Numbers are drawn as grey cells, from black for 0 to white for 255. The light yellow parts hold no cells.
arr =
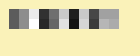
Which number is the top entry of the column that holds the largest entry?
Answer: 235
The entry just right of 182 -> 171
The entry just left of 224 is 102
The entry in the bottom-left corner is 92
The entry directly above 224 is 201
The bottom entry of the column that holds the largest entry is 254
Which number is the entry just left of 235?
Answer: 141

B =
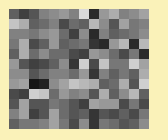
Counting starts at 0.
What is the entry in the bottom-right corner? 140
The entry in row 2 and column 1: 129
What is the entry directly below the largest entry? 96
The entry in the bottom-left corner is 96
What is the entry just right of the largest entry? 42
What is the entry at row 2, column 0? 129
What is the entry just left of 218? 129
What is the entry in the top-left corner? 96
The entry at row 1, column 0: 196
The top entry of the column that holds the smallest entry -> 85
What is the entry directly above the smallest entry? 85
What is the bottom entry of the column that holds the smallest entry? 119
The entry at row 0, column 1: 64
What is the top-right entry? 162
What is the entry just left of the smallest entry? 162
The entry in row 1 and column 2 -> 96
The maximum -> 218
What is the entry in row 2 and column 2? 119
